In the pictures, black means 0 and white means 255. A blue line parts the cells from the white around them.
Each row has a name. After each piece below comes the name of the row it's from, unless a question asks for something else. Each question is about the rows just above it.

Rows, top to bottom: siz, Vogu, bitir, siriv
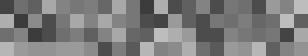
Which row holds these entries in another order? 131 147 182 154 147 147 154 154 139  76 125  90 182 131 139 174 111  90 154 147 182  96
siriv
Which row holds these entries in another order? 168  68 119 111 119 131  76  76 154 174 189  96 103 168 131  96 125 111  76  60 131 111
bitir
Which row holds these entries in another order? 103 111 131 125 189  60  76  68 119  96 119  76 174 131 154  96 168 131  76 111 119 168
siz
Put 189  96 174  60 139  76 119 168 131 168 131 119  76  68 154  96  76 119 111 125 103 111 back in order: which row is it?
Vogu
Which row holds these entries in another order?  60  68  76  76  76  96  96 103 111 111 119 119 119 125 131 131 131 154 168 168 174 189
siz
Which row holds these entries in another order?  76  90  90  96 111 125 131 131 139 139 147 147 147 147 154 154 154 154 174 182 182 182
siriv

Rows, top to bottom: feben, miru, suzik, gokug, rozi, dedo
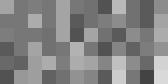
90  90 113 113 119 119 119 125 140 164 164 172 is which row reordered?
miru
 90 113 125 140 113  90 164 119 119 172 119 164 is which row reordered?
miru
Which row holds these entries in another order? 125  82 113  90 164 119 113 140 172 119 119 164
suzik

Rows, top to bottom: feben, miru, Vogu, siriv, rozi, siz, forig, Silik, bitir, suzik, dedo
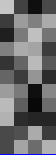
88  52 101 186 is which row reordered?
rozi
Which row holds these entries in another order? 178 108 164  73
dedo
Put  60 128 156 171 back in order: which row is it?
miru
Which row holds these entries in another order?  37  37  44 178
bitir
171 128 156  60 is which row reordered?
miru

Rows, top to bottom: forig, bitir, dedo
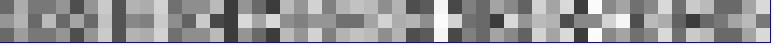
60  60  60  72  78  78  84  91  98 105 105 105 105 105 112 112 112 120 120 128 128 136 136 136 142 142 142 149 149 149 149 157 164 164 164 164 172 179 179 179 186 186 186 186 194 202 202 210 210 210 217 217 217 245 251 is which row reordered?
dedo
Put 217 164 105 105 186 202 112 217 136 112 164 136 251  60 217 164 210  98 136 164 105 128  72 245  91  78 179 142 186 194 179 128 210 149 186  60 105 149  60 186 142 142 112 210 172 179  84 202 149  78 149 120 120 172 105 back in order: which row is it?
forig

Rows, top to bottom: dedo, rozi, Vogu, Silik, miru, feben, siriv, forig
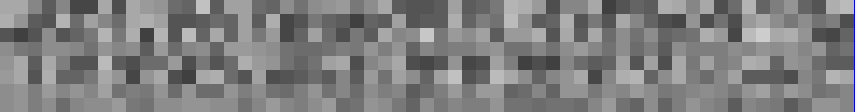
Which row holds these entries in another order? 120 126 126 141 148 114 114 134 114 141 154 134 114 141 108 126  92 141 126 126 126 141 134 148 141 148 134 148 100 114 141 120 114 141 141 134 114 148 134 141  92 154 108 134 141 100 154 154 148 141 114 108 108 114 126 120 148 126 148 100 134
Silik
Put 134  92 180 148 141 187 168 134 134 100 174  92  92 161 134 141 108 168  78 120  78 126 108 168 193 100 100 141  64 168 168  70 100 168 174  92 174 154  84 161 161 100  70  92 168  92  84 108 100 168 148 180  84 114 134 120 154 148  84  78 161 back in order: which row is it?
feben

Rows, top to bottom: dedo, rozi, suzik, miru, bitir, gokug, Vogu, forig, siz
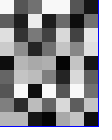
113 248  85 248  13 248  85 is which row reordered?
Vogu
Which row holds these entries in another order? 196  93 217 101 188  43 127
forig
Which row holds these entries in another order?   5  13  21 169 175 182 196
bitir
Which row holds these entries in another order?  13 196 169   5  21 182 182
siz

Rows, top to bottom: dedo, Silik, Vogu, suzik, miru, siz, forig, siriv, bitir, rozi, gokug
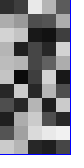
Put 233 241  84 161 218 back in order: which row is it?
rozi
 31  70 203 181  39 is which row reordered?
gokug
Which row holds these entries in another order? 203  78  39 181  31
siriv
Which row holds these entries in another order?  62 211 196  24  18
Vogu
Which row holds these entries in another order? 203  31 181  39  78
siriv
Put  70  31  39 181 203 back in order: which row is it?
gokug
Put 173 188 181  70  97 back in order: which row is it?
miru

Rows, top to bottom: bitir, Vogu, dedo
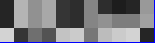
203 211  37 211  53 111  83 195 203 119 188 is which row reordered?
dedo
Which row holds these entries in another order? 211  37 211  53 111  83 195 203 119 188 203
dedo

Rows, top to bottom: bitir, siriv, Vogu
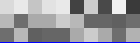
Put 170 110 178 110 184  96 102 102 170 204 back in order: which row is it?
Vogu
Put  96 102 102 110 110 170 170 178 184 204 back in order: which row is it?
Vogu
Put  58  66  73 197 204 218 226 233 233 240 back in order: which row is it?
bitir
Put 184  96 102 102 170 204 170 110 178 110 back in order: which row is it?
Vogu

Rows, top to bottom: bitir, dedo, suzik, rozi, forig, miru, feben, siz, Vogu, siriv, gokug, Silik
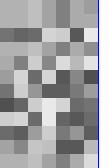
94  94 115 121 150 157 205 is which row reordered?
feben
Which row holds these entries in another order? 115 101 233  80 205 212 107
siz
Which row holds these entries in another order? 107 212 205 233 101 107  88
Vogu
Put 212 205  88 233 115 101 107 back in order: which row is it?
suzik
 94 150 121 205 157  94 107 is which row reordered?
siriv

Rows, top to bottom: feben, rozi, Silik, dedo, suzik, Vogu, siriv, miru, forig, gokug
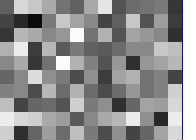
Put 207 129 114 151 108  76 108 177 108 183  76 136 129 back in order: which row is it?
siriv
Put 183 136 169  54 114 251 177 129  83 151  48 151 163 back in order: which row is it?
suzik
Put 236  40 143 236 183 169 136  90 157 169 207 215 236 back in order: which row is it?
forig
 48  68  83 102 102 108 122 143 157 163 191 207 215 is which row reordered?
miru

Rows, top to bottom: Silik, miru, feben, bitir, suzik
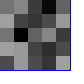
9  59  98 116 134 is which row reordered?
Silik
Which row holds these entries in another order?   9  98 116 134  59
Silik
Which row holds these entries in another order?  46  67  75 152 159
bitir
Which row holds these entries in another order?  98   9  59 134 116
Silik
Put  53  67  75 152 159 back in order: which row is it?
miru

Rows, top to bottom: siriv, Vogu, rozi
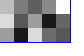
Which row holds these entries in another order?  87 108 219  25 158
rozi
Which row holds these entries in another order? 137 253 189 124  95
siriv
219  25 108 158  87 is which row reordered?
rozi

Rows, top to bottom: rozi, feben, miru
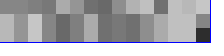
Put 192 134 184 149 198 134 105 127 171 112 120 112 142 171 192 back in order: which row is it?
feben
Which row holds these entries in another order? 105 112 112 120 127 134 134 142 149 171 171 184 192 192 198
feben
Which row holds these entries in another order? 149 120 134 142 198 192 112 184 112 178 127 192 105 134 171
rozi

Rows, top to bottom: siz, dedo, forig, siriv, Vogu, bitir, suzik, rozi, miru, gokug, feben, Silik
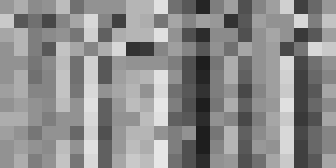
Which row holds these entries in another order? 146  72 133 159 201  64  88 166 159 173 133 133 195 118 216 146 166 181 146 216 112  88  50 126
suzik
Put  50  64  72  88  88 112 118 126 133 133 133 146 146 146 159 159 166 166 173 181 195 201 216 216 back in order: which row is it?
suzik
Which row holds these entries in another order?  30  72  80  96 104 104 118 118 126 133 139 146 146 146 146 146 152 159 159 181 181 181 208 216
gokug

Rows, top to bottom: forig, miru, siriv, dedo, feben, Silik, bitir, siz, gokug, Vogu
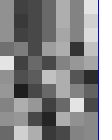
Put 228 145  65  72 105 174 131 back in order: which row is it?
forig
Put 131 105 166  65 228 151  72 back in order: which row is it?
feben
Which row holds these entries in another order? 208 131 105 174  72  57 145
miru
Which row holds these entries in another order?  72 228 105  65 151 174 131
siz
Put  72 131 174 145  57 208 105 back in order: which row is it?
miru

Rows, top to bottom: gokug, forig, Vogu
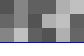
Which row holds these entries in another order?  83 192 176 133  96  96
gokug
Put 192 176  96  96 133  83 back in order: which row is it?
gokug
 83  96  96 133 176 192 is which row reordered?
gokug
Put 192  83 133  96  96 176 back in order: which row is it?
gokug
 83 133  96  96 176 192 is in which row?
gokug
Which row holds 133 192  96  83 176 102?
Vogu
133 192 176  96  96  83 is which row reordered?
gokug

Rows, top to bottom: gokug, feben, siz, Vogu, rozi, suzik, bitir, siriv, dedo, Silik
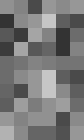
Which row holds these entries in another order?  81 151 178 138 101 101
Silik
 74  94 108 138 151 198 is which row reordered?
suzik
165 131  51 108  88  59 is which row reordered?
siz
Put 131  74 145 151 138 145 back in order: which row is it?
dedo

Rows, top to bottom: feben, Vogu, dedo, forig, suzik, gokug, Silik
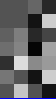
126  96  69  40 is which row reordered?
dedo
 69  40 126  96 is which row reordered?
dedo
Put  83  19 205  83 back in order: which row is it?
Vogu
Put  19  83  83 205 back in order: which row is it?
Vogu

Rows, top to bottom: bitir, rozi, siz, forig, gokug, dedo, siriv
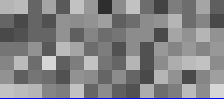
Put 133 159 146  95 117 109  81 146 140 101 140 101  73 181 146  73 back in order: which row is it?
dedo
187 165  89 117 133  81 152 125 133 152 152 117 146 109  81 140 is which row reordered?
forig
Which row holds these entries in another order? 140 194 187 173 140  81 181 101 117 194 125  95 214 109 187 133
gokug
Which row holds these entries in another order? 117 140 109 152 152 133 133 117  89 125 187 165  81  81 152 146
forig
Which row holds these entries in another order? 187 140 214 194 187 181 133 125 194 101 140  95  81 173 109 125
siriv
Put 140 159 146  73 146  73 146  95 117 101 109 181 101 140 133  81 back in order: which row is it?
dedo
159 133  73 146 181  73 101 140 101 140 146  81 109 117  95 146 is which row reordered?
dedo

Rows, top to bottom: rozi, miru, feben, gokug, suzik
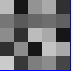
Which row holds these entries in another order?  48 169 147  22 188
rozi
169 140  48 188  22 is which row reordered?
feben

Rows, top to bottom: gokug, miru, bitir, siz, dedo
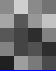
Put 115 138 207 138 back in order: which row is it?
gokug
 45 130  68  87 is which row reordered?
bitir
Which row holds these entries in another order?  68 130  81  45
siz
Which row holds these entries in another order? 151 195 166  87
miru

